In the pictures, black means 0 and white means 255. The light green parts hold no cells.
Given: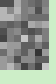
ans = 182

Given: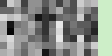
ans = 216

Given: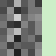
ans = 102

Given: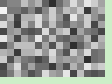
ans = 121

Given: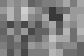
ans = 125

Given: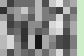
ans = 155

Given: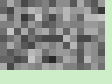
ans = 169
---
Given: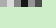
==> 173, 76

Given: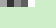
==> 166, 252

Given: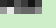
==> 46, 140

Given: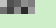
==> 192, 156

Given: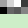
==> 161, 132

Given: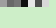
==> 159, 216

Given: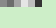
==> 137, 52

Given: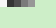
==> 246, 151

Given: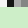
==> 244, 132

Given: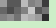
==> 156, 45
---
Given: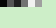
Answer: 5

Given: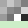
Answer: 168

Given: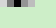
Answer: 214

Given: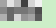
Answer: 163

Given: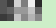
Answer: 84

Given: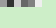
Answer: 156

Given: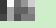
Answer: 55

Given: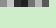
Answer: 142

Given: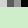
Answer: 210

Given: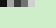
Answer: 17
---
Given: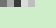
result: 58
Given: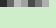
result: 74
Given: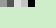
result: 224
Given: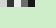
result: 236
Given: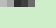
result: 48
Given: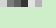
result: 52
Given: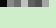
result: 96
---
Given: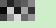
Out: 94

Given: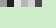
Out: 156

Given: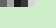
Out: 100

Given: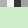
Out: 177

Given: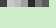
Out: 66

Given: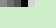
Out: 138

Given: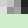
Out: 208

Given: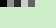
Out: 3
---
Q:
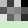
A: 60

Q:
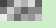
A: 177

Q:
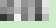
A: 160

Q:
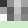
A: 147

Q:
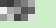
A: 100

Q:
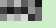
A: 94

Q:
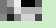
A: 1
